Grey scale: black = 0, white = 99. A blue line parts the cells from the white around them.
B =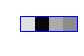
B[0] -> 87
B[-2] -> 66
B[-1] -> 54

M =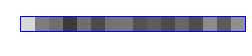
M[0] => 84
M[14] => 35
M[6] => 45
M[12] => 30
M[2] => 43
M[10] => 29

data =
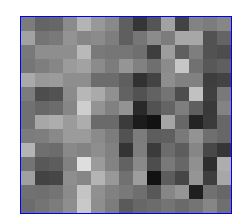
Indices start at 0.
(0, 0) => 48
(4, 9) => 26
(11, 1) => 26
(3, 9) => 43
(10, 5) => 60
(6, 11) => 49
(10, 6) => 51
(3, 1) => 49
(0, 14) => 52
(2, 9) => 24
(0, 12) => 51
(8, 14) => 40
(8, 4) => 60
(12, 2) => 45
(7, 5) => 41
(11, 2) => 27
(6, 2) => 42
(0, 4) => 70
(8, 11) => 47
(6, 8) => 16
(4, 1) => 59
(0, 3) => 54
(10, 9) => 30
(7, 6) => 41
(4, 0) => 66
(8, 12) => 57
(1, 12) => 65
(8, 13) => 43
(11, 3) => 55
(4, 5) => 42
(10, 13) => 18
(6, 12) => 37
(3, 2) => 52
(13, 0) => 42
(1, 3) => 57
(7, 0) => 44
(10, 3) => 50

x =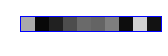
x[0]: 66
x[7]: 5
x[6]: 49
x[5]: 39

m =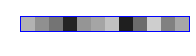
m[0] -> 69
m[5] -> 64
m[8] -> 42
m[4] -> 58

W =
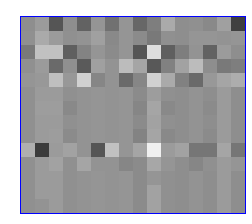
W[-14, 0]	55
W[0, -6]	66
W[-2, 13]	55
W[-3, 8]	54
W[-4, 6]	57
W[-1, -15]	57
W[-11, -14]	41
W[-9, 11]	55
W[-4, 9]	65
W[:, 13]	[53, 58, 38, 55, 59, 55, 54, 55, 54, 46, 56, 55, 55, 55]
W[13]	[56, 57, 60, 56, 57, 58, 57, 58, 54, 63, 56, 55, 57, 55, 60, 55]
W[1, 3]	56
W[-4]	[56, 60, 63, 56, 64, 57, 57, 52, 54, 65, 58, 55, 52, 56, 60, 58]
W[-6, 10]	53
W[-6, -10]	57
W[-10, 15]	67
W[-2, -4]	57
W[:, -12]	[38, 57, 51, 35, 81, 57, 57, 57, 57, 57, 64, 57, 57, 57]
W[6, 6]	57
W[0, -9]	58
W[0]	[55, 60, 33, 55, 38, 58, 44, 58, 40, 49, 66, 55, 56, 53, 62, 25]
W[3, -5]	63
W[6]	[56, 61, 61, 53, 57, 58, 57, 58, 52, 64, 53, 55, 57, 54, 60, 55]
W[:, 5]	[58, 62, 58, 62, 52, 58, 58, 58, 58, 33, 57, 58, 58, 58]
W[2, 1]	75
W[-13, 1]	66
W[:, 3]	[55, 56, 37, 56, 59, 56, 53, 56, 54, 63, 56, 56, 56, 56]
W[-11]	[56, 60, 41, 56, 35, 62, 57, 73, 64, 34, 50, 63, 73, 55, 47, 49]
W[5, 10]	56
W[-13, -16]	56

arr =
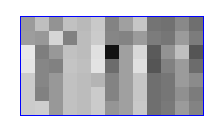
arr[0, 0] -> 60
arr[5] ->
[79, 50, 59, 75, 73, 79, 51, 62, 77, 43, 46, 56, 48]
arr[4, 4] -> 73
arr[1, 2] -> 83
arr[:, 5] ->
[78, 79, 87, 88, 70, 79, 79]
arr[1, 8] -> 60
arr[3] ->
[89, 52, 50, 76, 74, 88, 42, 62, 87, 33, 50, 60, 42]
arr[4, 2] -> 59
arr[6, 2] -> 59
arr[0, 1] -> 74
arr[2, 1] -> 49
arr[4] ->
[79, 52, 59, 75, 73, 70, 51, 62, 77, 43, 46, 60, 54]
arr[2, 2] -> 59
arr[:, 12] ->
[43, 48, 33, 42, 54, 48, 51]
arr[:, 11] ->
[53, 60, 74, 60, 60, 56, 60]
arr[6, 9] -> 43

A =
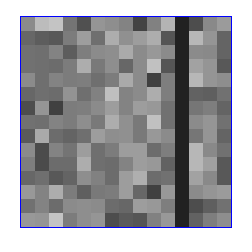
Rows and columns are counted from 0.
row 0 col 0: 54
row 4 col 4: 49
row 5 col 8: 54
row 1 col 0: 40
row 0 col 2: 76
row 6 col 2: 25
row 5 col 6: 74
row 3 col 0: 44
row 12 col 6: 48
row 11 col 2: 34
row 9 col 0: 54
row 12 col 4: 37
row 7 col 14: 44
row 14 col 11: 13
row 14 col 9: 50
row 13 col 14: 44
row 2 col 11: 13
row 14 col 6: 30
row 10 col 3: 42
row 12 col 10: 59
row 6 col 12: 46
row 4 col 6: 48
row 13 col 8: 61
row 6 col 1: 58
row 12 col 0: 59
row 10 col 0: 49
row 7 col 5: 47
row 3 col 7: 40
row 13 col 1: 51
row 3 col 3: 48
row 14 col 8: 33
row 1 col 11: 13
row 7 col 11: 13
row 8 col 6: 55
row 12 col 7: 61

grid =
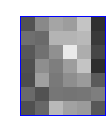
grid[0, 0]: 32
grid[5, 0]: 41
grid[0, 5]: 19
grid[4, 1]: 62
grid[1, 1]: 41
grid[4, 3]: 55
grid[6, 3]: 63
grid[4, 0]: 30
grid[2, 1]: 44
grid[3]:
[31, 55, 49, 61, 76, 18]
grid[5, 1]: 32
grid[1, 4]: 72

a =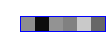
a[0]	55
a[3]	50
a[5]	40

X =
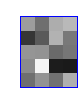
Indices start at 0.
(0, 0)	61
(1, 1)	35
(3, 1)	95
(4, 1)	57
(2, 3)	46
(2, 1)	57
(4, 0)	43
